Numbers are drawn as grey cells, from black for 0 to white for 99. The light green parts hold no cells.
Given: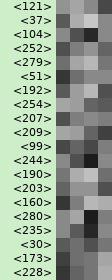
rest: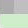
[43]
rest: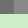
[53]
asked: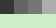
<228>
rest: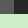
[53]
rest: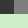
[71 67]

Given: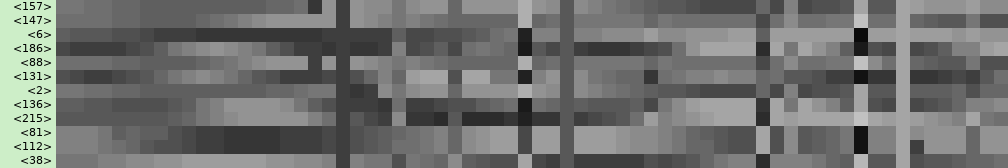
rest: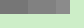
[54 57 57 61 61 61 61 61 61 57 57 54 54 50 24 50 46 46 31 46 43 40 54 37
 34 31 31 64 28 24 34 24 24 24 24 24 31 28 31 34 40 46 50 50 17 50 50 50
 46 40 37 71 34 34 64 31 34 34 37 40 40 43]
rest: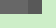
[31 31 64 31 54 34 37 40 46  7 50 50 64 24 57 57 57 40 57 57]
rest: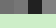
[50 34 50 50 54 54 54 61 54 54 57 57 57 61 61 37 61 61 61 61 61 61  4 61
 61 64 61 61 61 57 61 57 57]
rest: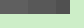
[31 31 31 34 37 46 50 57 57 57 57 54 46 37 31 24 24 24 21 43 24 24 28 31
 31 37 40 43 10 43 40 34 37 34 34 34 37 28 46 54 61 64 64 64 64 21 64 46
 64 57 50 37 64 31 28 64 28 31 34 40 50 50 54]
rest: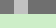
[64 40 37 34 34 46 31 31]
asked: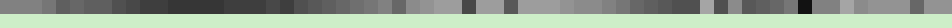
<81>
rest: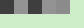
[50 46 50 46 43 40 40 40 40 40 68 40 43 34 46 46 46 46 46 40 46 43 43 43
 43 43 43 28 43 54 43 43 46 46 75 54 43 64 40 37 34 34 46 31 31]

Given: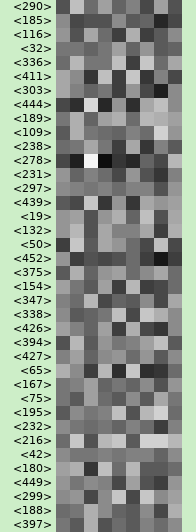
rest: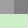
[39 62 24 68 28 21 54]
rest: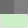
[50 32 58]
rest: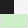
[ 5 21 15 39 28 71]
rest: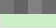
[24 50]
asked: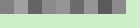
<427>

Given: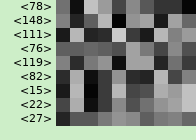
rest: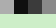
[31 44 57 63 75]
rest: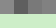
[40]
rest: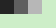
[ 2 57 63 10 63 40]
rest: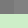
[40]

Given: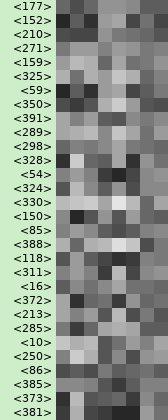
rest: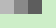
[57 30 53 53]
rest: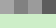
[33 53 47 53]
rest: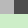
[47 33]

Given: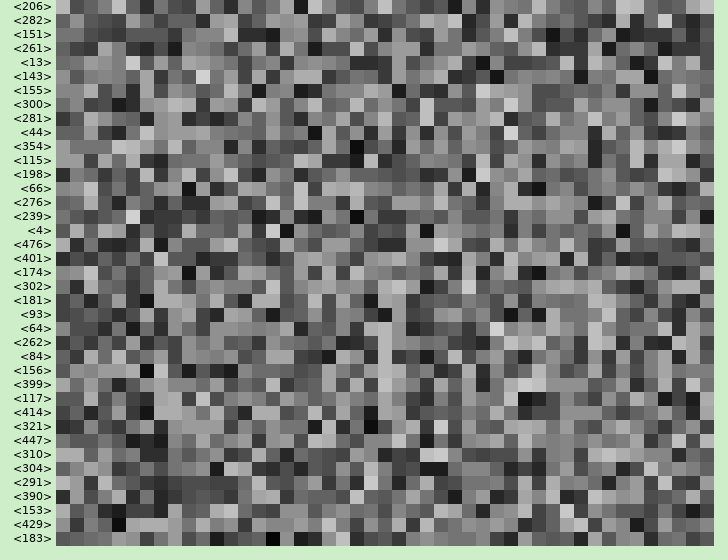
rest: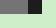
[71 18 45  5 30 56 67 22 78 30 60 38 34 64 67 64 45 60 38 30 56 67 52 38
 22 42 56 26]
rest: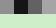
[49 71 67 56]
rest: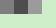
[49 45 74  8 15 30 52 38 26 56 38 67 52 11 26 11 67]
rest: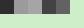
[60 56 60 22 26 64 52 22 26 34 45 67 60 74 15 30 60 18 71 49 38 45 34 26
 18 67 18 42 78 26 15 30]

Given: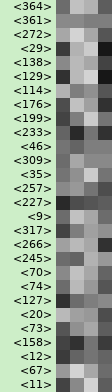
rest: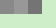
[30]
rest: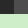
[33 36]
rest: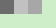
[42]
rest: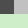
[62 19]

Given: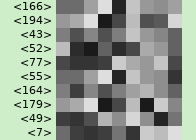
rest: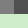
[52 31 49 76 59 52 38]
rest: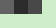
[66 59 38]
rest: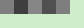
[62 70 55 38]

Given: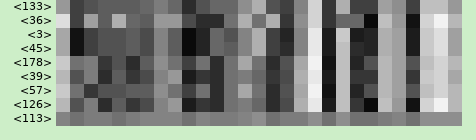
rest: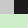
[14 68 62 11 78 86 62]
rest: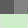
[68 25 17 51 90 11 74 17 14 68 62 11 78 86 62]
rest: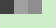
[25 74 74 59]
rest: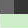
[29 68 90 11 74 21 21 71 62 21 78 82 65]
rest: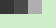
[90 11 74 21 21 71 62 21 78 82 65]

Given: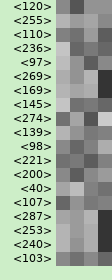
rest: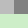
[44]
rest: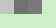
[40]
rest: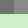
[40]
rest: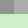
[20]
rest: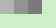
[50]

